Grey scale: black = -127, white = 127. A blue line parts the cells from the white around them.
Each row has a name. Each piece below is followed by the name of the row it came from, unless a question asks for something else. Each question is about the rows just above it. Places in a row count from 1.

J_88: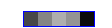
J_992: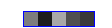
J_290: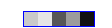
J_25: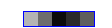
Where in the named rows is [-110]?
J_290, 5
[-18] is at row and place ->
J_25, 2

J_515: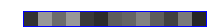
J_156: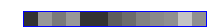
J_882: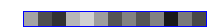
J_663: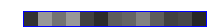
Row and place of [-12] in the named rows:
J_663, 3
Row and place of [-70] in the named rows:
J_515, 5
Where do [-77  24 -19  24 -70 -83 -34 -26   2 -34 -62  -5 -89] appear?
J_515
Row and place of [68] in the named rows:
J_156, 12

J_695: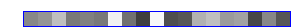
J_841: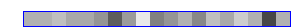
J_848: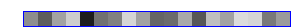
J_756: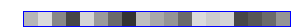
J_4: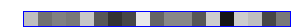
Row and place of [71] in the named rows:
J_4, 5
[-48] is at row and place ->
J_695, 11
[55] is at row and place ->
J_756, 1
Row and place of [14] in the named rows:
J_848, 1
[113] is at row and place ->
J_695, 7
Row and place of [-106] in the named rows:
J_4, 15

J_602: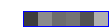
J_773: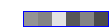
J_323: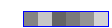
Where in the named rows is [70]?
J_323, 2
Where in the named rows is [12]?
J_602, 2

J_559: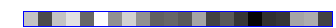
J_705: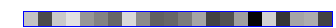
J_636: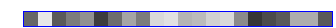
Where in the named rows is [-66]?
J_636, 6
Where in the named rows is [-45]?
J_705, 15
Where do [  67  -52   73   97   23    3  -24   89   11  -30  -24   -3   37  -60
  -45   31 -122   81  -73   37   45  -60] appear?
J_705
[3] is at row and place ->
J_705, 6
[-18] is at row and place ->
J_636, 7
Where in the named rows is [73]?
J_705, 3

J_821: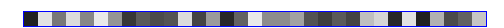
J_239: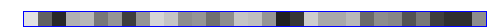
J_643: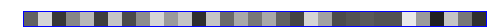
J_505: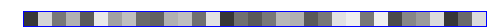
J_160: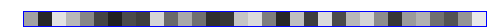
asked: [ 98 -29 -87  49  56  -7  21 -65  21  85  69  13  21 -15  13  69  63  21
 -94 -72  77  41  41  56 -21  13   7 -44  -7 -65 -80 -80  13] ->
J_239
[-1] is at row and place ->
J_160, 18
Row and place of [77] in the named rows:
J_239, 21

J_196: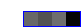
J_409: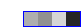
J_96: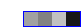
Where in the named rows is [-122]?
J_196, 4
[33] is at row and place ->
J_96, 1

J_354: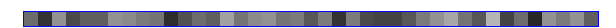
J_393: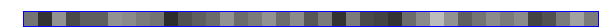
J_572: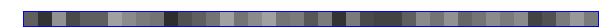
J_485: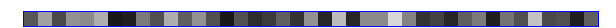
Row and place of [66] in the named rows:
J_485, 37
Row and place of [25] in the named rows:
J_572, 40
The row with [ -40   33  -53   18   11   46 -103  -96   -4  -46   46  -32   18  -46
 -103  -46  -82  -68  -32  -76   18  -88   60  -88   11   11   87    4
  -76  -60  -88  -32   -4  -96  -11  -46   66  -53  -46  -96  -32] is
J_485
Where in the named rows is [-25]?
J_572, 32
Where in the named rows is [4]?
J_485, 28
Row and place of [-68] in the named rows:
J_485, 18

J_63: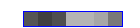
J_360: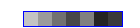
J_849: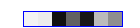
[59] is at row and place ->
J_849, 6
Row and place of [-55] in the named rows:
J_360, 4
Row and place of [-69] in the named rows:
J_360, 7
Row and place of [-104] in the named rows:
J_849, 5

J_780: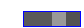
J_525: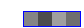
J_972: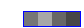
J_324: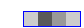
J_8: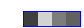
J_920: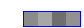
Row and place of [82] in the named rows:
J_8, 2
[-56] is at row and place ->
J_972, 4
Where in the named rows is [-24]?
J_972, 3
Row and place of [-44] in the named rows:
J_780, 4

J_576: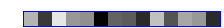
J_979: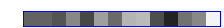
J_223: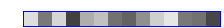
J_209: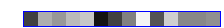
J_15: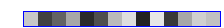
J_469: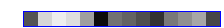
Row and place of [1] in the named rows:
J_209, 8
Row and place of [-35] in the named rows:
J_576, 8
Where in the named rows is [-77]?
J_469, 10
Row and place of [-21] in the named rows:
J_979, 7
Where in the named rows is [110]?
J_469, 3

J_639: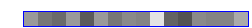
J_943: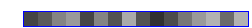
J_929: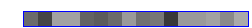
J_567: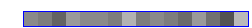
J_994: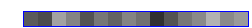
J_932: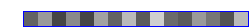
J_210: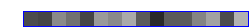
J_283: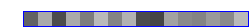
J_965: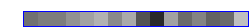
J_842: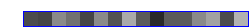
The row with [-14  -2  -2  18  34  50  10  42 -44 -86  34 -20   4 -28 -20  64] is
J_965
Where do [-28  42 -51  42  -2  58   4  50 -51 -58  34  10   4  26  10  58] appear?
J_283
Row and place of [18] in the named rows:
J_965, 4

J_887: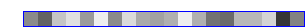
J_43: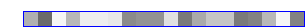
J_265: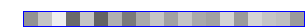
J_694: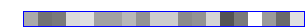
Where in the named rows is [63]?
J_265, 19
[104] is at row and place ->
J_43, 7

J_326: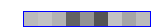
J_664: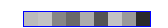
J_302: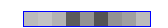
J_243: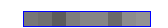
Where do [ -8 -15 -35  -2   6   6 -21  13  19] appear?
J_243
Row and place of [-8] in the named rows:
J_243, 1
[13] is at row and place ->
J_243, 8
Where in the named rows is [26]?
J_664, 8
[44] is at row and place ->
J_664, 5
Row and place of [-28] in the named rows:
J_326, 4

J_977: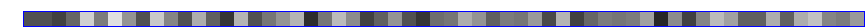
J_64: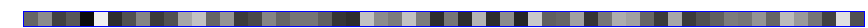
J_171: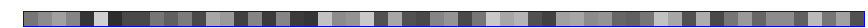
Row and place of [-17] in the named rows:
J_977, 30
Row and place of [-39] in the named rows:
J_64, 4

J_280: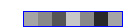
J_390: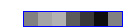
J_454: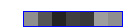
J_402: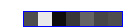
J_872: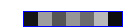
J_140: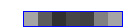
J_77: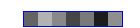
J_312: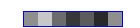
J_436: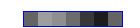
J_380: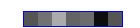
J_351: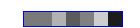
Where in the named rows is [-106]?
J_872, 1
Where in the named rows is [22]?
J_872, 4
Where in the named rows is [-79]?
J_140, 3
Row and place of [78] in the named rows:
J_351, 6
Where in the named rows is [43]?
J_380, 3
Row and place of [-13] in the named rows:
J_380, 2

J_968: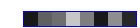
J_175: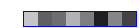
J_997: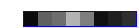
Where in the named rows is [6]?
J_175, 7
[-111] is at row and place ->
J_997, 6
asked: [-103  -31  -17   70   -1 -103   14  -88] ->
J_968
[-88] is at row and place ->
J_968, 8

